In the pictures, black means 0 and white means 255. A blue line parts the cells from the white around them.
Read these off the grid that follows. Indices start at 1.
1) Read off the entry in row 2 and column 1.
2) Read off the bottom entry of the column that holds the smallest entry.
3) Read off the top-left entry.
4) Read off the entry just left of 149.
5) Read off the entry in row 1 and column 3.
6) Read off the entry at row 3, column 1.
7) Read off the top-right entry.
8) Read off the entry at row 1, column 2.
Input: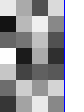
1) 19
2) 54
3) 233
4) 206
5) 81
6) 102
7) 218
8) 170

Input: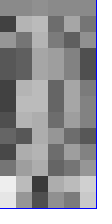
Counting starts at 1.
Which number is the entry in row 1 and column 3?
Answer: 144
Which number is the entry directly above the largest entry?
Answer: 117
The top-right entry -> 138
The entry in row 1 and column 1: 138
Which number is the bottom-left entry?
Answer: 230
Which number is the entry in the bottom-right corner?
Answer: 201
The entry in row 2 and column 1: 65
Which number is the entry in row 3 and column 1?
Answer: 150
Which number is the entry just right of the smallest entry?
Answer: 173
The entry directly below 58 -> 79
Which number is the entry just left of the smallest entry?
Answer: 187
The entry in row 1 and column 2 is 138

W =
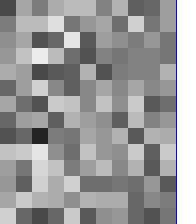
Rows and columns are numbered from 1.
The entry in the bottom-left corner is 208
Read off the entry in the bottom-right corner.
117
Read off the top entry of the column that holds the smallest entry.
123
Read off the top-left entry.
73
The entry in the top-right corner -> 158
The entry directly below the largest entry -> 73
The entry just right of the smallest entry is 123
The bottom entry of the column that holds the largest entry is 73
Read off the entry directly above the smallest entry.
165
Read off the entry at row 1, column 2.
165
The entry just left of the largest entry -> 194
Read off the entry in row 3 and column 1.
143
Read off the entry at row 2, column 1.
123
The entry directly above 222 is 171
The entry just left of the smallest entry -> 102

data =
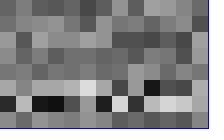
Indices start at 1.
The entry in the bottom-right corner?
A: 133
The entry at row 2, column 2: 133
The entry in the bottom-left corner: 139
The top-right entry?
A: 106
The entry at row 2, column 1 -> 112
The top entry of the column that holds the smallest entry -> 87
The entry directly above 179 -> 112
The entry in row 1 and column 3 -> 93
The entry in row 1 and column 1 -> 100
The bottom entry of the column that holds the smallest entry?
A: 133
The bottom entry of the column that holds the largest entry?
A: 147
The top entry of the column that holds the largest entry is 72
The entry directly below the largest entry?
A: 153
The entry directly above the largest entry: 125
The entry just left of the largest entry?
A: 179
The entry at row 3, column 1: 153
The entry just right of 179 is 220
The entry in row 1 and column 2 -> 125
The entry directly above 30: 167
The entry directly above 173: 118

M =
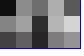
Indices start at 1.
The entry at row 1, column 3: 110
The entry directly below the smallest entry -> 132
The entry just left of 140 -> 15
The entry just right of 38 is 125

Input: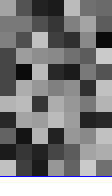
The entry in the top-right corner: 105
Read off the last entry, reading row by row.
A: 113
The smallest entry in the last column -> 12
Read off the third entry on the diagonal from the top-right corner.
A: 47
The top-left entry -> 164
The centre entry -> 128
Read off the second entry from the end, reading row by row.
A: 201
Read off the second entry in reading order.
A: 84
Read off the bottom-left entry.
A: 193
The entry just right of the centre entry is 142
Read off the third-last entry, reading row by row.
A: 98
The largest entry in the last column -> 201
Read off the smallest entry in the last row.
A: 27
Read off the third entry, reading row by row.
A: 33
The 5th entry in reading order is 187
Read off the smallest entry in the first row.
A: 27
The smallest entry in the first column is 27
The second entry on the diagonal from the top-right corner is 164
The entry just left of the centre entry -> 150
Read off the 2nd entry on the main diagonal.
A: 121
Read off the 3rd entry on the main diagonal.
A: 193
